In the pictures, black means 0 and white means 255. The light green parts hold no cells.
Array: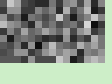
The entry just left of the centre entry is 163
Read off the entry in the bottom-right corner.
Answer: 163
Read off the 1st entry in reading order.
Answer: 88
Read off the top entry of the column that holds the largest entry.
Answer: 163
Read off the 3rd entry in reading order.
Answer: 163
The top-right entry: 132
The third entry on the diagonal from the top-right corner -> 132
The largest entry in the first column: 187
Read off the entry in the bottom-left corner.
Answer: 88
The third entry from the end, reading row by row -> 163
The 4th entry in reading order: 74
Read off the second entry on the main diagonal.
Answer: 147
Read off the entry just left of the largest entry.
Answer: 74
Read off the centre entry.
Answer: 132
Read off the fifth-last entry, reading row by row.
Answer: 27
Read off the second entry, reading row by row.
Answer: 199
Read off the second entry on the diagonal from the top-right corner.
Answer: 27
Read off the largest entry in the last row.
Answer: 199
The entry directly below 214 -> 175

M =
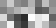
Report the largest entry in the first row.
202
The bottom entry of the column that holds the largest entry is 165
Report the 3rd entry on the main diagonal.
71
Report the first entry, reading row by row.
153
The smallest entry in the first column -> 128
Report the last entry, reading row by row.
128
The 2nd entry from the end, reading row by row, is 190
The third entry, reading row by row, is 141
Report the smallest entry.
43
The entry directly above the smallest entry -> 202

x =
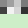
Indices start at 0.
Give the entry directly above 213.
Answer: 201
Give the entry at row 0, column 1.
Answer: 160
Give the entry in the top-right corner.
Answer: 121
